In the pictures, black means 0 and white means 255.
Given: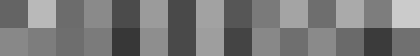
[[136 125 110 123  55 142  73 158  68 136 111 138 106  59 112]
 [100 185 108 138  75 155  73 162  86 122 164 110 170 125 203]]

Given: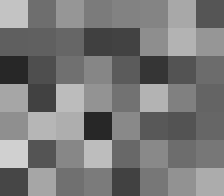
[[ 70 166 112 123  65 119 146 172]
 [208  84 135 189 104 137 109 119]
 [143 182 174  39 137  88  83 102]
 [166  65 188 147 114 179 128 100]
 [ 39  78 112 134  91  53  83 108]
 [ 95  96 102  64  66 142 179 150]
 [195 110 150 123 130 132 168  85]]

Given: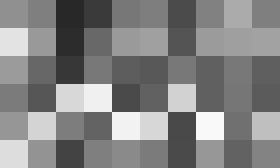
[[221 147  67 127 138 123  74 151  98 131]
 [150 212 125  99 242 215  73 249 112 191]
 [123  86 216 240  74  97 210  96 118  91]
 [155 103  55 120  93  88 120  96 120  95]
 [227 153  44 104 154 160  84 155 159 162]
 [144 127  40  58 119 126  75 129 171 127]]

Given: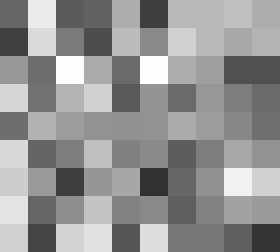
[[208  68 211 226  85 221 118 118  94  52]
 [228 101 143 195 130 137  95 130 162 154]
 [205 153  62 150 167  49 102 144 241 209]
 [216 100 126 192 129 138  93 126 168 146]
 [110 178 156 146 145 146 171 156 136 112]
 [213 113 179 208  89 148 106 151 126 107]
 [152 108 253 171 106 253 172 159  80  80]
 [ 64 218 123  77 188 137 209 184 168 179]
 [102 235  91  98 173  62 184 184 192 173]]

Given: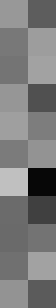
[[147  91]
 [112 162]
 [106 115]
 [107  64]
 [192   7]
 [123 147]
 [159 125]
 [150  80]
 [116 162]
 [120 157]
 [152  93]]

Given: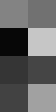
[[ 66 161]
 [ 53  69]
 [  7 198]
 [131 113]]

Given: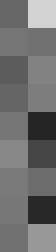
[[113 152]
 [119  40]
 [122 108]
 [135  69]
 [117  37]
 [101 125]
 [ 92 130]
 [117 113]
 [102 210]]
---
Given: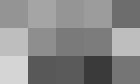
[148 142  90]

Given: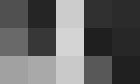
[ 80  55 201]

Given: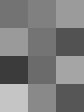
[115 116 165]

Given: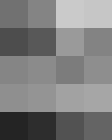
[113  88 124 166]

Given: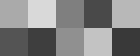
[170  62]

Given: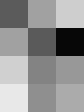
[ 91  90 152]

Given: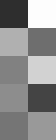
[ 46 110]

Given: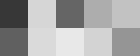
[ 55 218]

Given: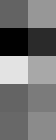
[99 42]
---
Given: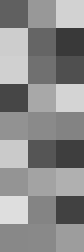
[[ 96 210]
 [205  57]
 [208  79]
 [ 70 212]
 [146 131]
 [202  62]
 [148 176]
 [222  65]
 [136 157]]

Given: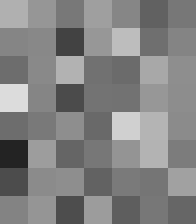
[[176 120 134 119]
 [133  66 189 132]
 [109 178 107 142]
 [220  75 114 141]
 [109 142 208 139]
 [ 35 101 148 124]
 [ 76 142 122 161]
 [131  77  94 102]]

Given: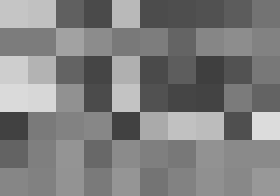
[[197  96 185  78  92]
 [124 162 121 100 141]
 [206  99 176  93  82]
 [218 145 195  69 123]
 [ 65 130  65 193  79]
 [ 99 148 139 120 138]
 [134 147 149 130 136]]

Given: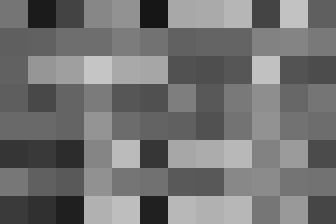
[[117  67 146 168 182 194]
 [ 95 110 124  97 100 132]
 [ 97 159 169  81  86  83]
 [ 94 100  86 126 121 103]
 [105 100 108  96 115 114]
 [ 53  44 187 167 184 155]
 [119  89 117  89 136 116]
 [ 58  31 190 184 183 153]]

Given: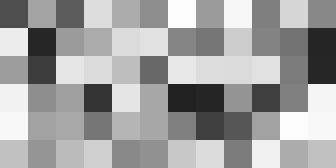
[[ 78  92 171 252 246 214]
 [236 155 219 132 204 114]
 [156 230 190 231 219 123]
 [242 159 229  33 148 128]
 [248 168 181 128  86 252]
 [193 187 137 200 124 172]]

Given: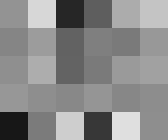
[[147  38 172]
 [133  98 122]
 [143  99 154]
 [151 136 135]
 [ 23 206 223]]

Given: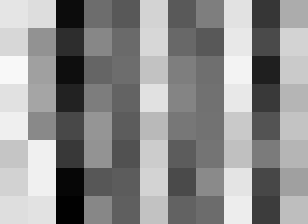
[[229  12  88  89 226 172]
 [215  45 106 104 232 211]
 [248  14 109 126 243 202]
 [225  34  99 132 232 181]
 [239  72  92 119 201 195]
 [197  56  81  92 192 181]
 [210   6  92  74 228 160]
 [222   1  95  98 237 190]]
